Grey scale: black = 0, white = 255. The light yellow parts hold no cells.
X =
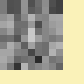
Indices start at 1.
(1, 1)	123
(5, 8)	146
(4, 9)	163
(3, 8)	164
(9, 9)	125
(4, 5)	152
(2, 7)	144
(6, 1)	106
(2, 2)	79
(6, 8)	122
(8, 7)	110
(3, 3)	97
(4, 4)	111
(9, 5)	118
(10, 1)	158
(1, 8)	79
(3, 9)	166
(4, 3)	111
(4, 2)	174
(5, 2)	156
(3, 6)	135
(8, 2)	165
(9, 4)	111
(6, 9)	133
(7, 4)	96
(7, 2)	172
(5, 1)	134
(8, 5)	71
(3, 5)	180

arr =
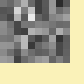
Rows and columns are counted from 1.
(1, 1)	118
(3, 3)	180
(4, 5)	117
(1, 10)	87
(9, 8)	100
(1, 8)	150
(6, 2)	116
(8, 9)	74
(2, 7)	87
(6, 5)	89
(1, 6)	63
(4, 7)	127
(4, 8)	118
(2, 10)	126
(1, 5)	105
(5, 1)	138
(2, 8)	152
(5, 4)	64
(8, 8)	125
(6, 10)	92
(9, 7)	157
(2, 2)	89
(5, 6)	163
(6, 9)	52
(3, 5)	233
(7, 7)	122
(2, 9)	106

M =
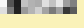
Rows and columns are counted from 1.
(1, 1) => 247
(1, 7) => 223
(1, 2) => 85
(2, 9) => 161
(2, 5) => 180
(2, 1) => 222

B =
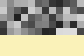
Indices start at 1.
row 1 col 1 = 183
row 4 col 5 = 75
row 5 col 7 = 37
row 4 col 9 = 34
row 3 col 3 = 32
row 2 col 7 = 56
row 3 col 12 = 210
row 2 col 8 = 184
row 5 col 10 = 220
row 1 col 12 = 187
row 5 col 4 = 143
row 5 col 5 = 116
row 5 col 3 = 177
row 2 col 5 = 205
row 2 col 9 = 87
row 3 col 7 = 136
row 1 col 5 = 187
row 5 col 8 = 42
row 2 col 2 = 129

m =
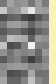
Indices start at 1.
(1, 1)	120
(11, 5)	168
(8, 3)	140
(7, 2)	76
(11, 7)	113
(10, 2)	150
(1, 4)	149
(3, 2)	97
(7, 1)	193
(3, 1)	79
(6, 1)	118
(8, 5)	141
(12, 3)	101
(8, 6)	104
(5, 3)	112
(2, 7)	154
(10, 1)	138
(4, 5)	103
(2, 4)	189
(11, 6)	112
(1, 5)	118
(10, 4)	153
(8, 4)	131
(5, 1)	89
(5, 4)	89

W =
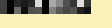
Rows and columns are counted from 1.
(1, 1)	66
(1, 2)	6
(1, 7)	4
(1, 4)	26
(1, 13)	53
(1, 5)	39
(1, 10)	82
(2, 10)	72
